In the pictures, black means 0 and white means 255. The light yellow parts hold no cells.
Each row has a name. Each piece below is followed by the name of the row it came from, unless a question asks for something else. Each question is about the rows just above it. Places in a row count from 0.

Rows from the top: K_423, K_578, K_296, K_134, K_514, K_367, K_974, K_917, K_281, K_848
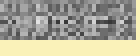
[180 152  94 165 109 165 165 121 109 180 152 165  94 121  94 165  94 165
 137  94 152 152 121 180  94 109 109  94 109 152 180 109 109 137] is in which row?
K_917
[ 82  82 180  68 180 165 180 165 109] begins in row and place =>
K_281, 17
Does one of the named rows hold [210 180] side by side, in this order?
no
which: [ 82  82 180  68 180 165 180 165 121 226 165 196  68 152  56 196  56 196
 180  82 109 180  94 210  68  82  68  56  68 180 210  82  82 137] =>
K_367
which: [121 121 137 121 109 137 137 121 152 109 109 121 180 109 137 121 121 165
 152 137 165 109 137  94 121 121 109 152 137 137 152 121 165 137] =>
K_134

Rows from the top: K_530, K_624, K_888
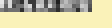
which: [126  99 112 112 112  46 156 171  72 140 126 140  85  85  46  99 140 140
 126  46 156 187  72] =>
K_888
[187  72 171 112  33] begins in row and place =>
K_530, 10
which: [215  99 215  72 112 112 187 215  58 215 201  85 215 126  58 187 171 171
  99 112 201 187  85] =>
K_624

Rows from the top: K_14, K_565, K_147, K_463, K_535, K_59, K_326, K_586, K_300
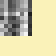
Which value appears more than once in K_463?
[227]
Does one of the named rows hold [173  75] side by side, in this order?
yes
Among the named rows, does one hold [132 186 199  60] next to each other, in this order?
yes
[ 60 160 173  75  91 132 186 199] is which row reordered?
K_586
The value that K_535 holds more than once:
[60]
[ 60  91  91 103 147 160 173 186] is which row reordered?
K_59

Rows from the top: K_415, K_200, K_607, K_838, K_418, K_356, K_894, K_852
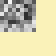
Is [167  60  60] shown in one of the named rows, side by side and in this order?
yes
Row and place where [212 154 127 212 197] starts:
K_894, 3
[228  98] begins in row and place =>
K_607, 1
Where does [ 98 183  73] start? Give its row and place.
K_607, 2
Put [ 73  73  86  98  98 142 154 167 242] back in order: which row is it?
K_415
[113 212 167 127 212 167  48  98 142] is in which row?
K_200
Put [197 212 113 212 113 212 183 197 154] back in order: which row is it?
K_852

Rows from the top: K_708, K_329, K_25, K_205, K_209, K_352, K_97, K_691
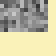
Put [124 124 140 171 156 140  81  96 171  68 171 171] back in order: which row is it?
K_25
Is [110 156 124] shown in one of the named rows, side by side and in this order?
yes
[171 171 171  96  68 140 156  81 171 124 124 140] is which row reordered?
K_25
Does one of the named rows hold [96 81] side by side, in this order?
yes
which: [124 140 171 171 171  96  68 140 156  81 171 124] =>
K_25
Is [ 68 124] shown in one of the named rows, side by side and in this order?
no

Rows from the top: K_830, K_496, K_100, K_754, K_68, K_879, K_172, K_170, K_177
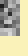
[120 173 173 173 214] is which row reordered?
K_177
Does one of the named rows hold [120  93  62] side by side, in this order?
no
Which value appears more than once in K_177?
[173]
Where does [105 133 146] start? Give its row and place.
K_100, 2

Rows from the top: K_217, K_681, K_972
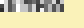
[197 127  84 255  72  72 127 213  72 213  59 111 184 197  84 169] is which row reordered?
K_681
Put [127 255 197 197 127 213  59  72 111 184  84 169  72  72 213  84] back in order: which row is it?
K_681
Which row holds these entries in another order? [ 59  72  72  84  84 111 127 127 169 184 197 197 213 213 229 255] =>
K_217
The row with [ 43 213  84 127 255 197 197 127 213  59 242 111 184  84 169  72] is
K_972

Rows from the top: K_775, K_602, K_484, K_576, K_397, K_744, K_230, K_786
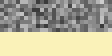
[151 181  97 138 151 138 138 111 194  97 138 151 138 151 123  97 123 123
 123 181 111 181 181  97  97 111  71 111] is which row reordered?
K_744
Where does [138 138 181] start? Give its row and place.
K_786, 8
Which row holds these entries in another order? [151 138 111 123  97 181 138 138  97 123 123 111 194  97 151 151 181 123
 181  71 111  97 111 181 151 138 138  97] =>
K_744
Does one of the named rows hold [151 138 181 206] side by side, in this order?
yes
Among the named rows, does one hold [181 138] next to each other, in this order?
yes
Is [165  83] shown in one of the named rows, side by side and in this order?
yes
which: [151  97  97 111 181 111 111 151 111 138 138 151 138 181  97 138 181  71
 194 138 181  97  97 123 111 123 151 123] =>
K_602

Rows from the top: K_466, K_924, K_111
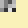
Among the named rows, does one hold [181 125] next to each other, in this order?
yes
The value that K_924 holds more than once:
[181]

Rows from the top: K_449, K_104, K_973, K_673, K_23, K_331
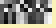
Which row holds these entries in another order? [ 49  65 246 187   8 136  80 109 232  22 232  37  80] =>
K_104
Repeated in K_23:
[93]
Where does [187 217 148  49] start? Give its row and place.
K_331, 4
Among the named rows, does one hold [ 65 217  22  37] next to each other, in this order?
yes
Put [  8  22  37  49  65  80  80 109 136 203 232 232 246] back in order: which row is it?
K_973
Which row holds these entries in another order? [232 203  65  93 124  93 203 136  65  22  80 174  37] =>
K_673
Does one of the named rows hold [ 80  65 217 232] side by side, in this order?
no

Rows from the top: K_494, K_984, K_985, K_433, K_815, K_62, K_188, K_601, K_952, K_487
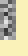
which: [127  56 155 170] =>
K_433
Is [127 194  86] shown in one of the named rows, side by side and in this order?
yes
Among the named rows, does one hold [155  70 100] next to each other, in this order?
yes
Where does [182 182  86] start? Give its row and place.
K_494, 0
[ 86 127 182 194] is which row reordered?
K_188
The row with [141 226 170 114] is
K_62

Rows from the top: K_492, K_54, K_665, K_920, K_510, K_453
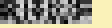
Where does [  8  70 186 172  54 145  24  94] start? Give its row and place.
K_665, 2
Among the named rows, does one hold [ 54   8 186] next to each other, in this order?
yes
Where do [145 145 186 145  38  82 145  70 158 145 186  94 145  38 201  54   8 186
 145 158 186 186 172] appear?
K_453
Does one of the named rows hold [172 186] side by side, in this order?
no
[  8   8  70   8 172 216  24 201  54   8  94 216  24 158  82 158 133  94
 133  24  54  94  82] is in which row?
K_920
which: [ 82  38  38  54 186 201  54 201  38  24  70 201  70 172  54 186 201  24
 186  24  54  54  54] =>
K_492

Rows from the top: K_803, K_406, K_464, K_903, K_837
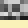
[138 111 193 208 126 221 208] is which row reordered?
K_903
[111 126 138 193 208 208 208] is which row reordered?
K_803
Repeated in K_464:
[71]

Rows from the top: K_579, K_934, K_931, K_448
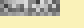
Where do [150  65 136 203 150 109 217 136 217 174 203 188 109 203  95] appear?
K_934
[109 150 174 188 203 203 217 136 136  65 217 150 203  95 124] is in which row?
K_579
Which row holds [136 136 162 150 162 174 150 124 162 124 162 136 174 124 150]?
K_448
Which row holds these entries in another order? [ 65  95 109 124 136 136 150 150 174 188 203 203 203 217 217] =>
K_579

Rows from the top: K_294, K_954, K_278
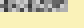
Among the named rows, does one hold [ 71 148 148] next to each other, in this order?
yes
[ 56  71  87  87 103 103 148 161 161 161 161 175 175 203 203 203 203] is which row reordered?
K_278
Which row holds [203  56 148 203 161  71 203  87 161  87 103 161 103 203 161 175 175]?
K_278
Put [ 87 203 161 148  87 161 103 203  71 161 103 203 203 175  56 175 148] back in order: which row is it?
K_954
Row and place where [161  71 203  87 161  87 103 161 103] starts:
K_278, 4

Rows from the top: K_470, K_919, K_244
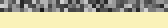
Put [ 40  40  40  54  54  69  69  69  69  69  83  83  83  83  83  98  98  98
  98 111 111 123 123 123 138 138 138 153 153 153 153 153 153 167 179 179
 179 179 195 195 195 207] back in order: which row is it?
K_470
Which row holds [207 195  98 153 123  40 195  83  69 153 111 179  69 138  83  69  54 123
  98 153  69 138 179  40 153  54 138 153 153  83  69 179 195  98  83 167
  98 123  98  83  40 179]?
K_919
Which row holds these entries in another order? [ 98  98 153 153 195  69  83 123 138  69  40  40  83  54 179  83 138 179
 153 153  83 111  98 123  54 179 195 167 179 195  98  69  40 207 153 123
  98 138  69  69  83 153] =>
K_919
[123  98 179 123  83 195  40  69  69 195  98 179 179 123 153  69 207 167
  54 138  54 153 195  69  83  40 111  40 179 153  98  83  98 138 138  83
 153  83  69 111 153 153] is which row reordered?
K_470

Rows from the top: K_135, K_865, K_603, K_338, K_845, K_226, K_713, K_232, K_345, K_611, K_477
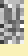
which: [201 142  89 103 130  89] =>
K_226
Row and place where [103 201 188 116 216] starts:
K_345, 0
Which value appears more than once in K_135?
[188]
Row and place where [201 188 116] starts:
K_345, 1

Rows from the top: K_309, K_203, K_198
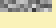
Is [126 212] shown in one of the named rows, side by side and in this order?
yes
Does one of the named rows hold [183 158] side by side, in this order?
yes
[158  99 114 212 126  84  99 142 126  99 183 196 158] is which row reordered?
K_203
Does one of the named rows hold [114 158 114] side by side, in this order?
yes
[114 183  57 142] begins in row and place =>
K_198, 6

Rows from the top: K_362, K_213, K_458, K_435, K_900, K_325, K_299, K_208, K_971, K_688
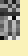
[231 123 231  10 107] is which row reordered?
K_688
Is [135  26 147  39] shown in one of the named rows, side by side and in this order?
no
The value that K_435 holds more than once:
[51]
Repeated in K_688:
[231]
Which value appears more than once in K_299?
[92]
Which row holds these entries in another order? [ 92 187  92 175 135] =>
K_325
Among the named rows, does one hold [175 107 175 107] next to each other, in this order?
yes

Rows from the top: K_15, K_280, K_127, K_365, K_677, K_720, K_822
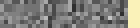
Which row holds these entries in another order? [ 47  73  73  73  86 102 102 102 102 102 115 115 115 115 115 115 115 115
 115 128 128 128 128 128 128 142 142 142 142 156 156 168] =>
K_280
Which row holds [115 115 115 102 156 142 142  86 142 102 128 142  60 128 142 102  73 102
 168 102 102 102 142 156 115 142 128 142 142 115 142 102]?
K_822

